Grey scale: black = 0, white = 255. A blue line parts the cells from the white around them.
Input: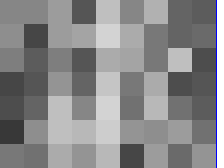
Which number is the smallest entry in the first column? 56
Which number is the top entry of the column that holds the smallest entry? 134
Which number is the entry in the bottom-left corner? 120
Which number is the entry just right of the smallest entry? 142
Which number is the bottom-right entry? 148
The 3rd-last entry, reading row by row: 156
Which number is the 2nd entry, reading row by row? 134
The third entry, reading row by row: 156
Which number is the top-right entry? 92
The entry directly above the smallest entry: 77
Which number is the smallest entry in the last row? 70
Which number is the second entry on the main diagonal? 70
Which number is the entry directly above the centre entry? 171
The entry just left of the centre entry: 100
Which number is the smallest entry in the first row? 85
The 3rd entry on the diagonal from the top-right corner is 120
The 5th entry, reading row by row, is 191

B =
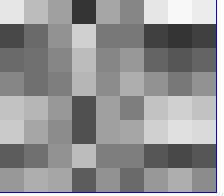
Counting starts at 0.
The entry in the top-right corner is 236
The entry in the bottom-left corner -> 151
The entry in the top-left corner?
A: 229
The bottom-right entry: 138
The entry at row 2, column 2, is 132
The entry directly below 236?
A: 65
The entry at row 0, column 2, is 159
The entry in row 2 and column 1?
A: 112
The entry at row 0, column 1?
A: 186
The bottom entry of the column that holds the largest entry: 173
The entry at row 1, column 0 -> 72
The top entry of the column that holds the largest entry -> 248
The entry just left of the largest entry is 229
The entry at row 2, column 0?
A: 105
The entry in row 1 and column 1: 105

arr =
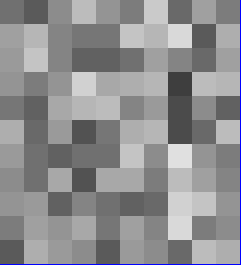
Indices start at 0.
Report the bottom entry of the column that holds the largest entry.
105
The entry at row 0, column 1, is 90
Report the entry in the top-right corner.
124
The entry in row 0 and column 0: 112
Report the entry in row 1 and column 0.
160
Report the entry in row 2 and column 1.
196
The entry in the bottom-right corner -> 174
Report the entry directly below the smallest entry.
75
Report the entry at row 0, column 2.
140
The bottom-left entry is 90
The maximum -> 224
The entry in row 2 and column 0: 154
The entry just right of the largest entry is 148
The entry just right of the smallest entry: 188
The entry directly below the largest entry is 188
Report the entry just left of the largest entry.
140
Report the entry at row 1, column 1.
182
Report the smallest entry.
62
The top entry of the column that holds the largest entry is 105
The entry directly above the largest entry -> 75
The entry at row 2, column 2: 132
